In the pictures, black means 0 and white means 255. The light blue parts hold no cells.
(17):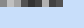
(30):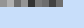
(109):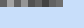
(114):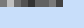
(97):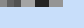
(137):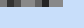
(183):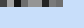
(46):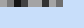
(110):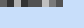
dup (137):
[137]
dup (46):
[164]
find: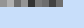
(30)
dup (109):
[98]
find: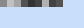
(17)

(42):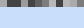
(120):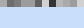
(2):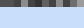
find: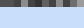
(2)
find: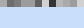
(120)

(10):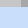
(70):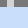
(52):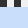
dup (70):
[120]
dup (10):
[198]
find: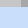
(10)
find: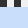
(52)
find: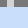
(70)

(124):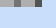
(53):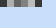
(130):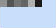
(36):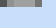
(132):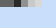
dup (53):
[56]
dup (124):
[175]

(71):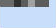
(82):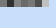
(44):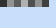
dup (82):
[120]
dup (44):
[146]
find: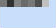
(82)

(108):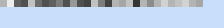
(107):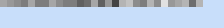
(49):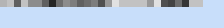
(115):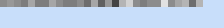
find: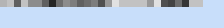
(49)
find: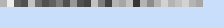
(108)

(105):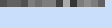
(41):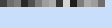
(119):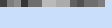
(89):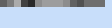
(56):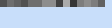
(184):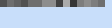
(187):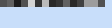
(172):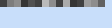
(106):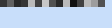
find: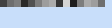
(41)
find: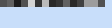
(187)
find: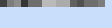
(119)
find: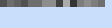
(184)
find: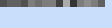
(105)

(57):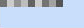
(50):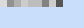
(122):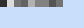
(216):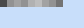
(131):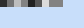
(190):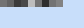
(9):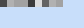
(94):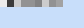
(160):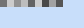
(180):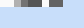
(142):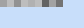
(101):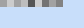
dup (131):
[130]
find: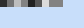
(131)
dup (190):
[115]
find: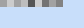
(101)
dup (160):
[204]

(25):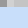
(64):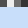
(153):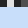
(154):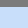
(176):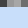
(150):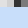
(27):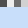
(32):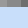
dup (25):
[196]
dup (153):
[36]
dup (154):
[123]
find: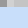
(25)
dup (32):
[137]

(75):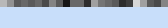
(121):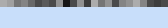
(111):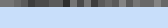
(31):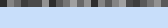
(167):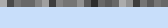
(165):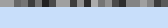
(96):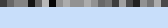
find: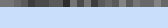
(111)
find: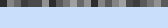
(31)
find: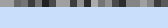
(165)

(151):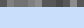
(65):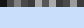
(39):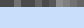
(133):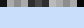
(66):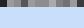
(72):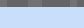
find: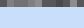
(151)
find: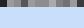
(66)
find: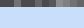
(39)
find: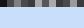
(65)
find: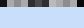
(133)

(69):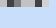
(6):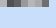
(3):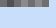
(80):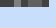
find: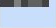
(80)
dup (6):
[182]
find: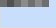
(3)
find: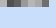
(6)
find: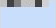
(69)

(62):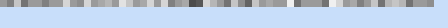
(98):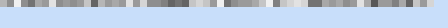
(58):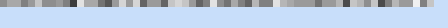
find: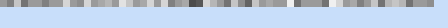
(62)
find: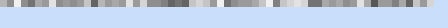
(98)
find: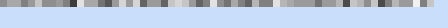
(58)

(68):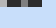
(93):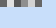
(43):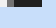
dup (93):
[102]
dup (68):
[44]
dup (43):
[32]
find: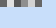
(93)
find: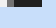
(43)

